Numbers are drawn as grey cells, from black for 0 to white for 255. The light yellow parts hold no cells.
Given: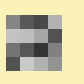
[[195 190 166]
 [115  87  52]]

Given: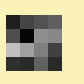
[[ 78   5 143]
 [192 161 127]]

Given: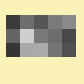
[[100 207 120]
 [ 53 169 171]]

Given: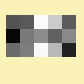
[[  7 121 141]
 [107 126 248]]

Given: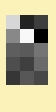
[[136 248   1]
 [ 94  90 116]]

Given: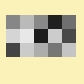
[[213 232  28]
 [ 68 203 173]]
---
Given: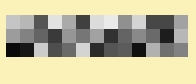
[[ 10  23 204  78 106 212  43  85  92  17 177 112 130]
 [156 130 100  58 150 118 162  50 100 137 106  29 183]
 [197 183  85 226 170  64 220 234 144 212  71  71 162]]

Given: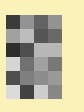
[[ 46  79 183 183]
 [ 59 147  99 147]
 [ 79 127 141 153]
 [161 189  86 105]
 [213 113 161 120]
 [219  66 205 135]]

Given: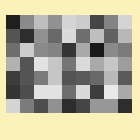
[[ 31 138 190 145 212 204  69 131 212]
 [ 53  77 226 226 110 218  61 233 169]
 [ 61  84 123 198  84  90 104 184  90]
 [ 84  45 145 104 218 110 190  97 184]
 [110 204 138 131  53 169  25 138 123]
 [177  84 226 198 117 218 169 198 157]
 [212 123  77 145  45  69 151 151  45]]

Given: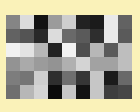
[[ 98  84  40 220 105  90  46 233  90]
 [111 183 212  11 198  19 198  62  70]
 [125 117 206  46 111  54 198  27 105]
 [133 220  19 155 206  34  27 233  98]
 [147 170 155 147 176 212 162 162 190]
 [241 227 183  34 241  78 183  90 190]]

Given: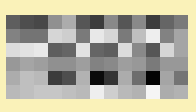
[[ 94  78  72 144 172  86  60 137  86 137  60 101 122]
 [130 116 116 214 206 122 232 214 122 191 238 130 165]
 [152 165 158 144 144 158 130 137 158 152 122 152 152]
 [172 191 185  60  78 178  11  52 172 109   3 165 116]
 [185 191 198 198 191 185 238 206 185 178 245 172 178]
 [220 226 232  94 101 226 101  94 220 137  86 214 165]]

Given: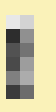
[[ 45 144]
 [ 59 108]
 [ 74 157]
 [ 82 115]
 [128 172]
 [232 211]]

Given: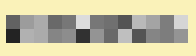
[[ 35 177 171 133 141  49 148 105 191  84 133 125 148]
 [ 98 156 171 105 119 220 119 112  84 185 164 125 213]]

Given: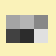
[[ 65  44 224]
 [164 180 135]]
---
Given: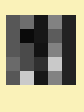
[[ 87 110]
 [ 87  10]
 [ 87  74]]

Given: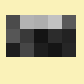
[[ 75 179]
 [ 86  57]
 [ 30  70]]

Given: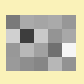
[[122 170]
 [208  61]
 [152 184]]

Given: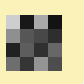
[[206  24]
 [143  86]
 [ 33  93]]

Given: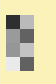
[[ 47 186]
 [154  98]
 [150 194]]

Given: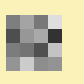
[[126 164]
 [ 78 151]
 [124 116]]

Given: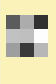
[[ 92 172]
 [193 191]
 [158  58]]
